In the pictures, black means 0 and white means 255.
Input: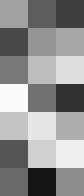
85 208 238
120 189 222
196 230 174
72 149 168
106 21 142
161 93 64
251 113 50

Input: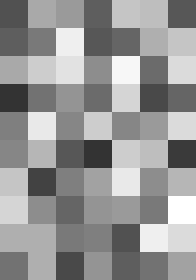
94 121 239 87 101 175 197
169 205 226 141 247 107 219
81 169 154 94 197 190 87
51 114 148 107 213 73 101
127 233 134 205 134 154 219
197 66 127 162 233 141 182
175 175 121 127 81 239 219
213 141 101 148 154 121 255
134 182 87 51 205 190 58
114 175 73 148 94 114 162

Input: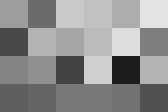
157 107 201 193 173 227
73 179 165 187 221 126
95 101 120 120 114 81
132 144 67 207 28 179

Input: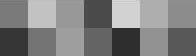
54 116 158 101 46 146 88
122 194 152 75 210 173 140

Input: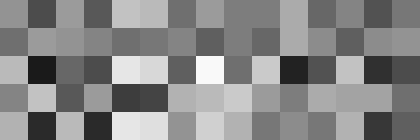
178 42 186 42 230 223 147 208 178 119 140 119 178 55 95
147 76 155 88 194 186 111 155 125 125 171 103 132 82 119
111 155 147 132 111 119 132 95 125 103 171 140 95 140 147
186 26 103 76 230 216 95 249 111 202 34 82 194 48 76
132 194 88 155 61 68 178 186 202 155 125 171 163 163 111

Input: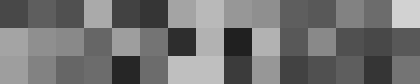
164 143 137 102 158 116 45 178 32 178 88 137 80 72 88
158 130 102 108 38 108 191 191 59 151 66 80 94 53 116
72 94 80 170 66 53 164 185 151 143 94 88 130 108 210

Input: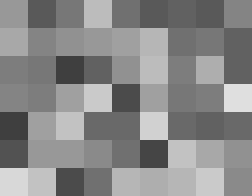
63 160 194 105 105 209 105 97 105
132 125 160 202 75 160 119 125 223
82 152 152 138 112 69 194 168 145
168 132 145 152 160 182 112 119 97
152 89 119 188 112 89 97 89 132
216 194 75 112 182 174 182 202 138
125 119 63 97 145 188 125 174 97
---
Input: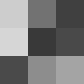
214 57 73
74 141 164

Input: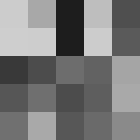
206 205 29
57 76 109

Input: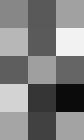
183 90 242
94 159 101

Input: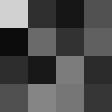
12 106 50
45 24 124

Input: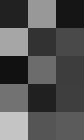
166 50 73
17 108 61

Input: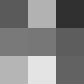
121 119 93
181 228 98
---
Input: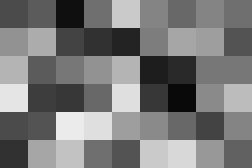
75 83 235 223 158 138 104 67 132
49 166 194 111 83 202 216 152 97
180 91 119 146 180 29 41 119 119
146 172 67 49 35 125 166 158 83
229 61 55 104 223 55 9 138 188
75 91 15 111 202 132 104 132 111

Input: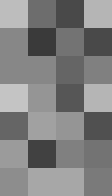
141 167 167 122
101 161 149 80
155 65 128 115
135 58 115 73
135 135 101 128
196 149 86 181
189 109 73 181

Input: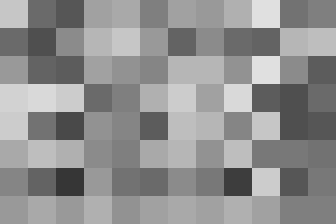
210 217 204 106 127 176 204 161 217 92 79 106
169 190 176 139 127 169 182 146 190 120 120 114
153 169 153 176 146 161 169 161 176 161 127 127
106 79 139 182 198 153 99 139 106 99 182 190
153 99 92 161 146 133 182 182 146 224 139 92
198 106 86 161 169 127 161 153 176 224 114 127
204 114 73 146 133 92 190 182 133 198 79 86
133 99 54 153 114 106 139 120 61 204 86 120

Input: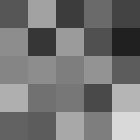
98 92 168 126 217
141 54 155 80 32
133 141 126 147 92
175 113 119 73 181
86 162 60 106 67

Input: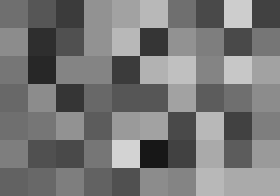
111 118 146 92 154 162 73 184 65 126
118 39 132 132 59 178 192 132 199 162
98 104 126 98 80 140 132 184 170 170
140 46 80 146 184 53 146 126 73 118
126 80 73 118 211 23 65 170 92 154
111 86 59 146 162 184 111 73 205 65
104 140 53 104 86 86 162 92 111 140

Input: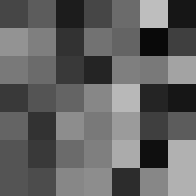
100 50 141 121 155 63 92
84 76 135 141 44 135 177
84 57 107 127 171 15 177
57 84 100 135 184 36 22
121 107 57 36 127 121 163
147 127 50 114 100 9 63
70 92 28 70 107 190 22
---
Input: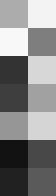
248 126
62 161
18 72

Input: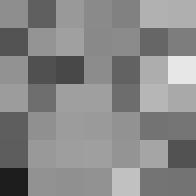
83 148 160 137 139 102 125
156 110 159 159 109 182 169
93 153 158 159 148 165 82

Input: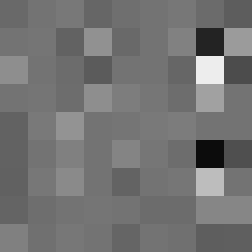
115 117 98 145 105 115 129 35 155
115 117 109 142 125 118 109 161 115
98 115 128 115 132 118 109 12 79
100 110 115 117 115 108 108 134 134

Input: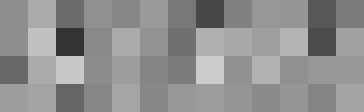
142 193 51 137 170 146 111 176 168 158 179 76 161
157 163 101 134 165 136 151 156 149 138 150 132 164

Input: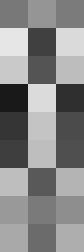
230 64 218
25 219 47
62 190 79
153 122 142

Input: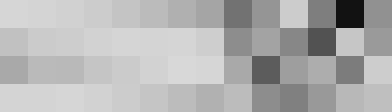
193 203 205 210 213 212 213 206 141 163 135 82 198 154
212 212 214 210 204 197 188 177 188 141 128 153 184 191
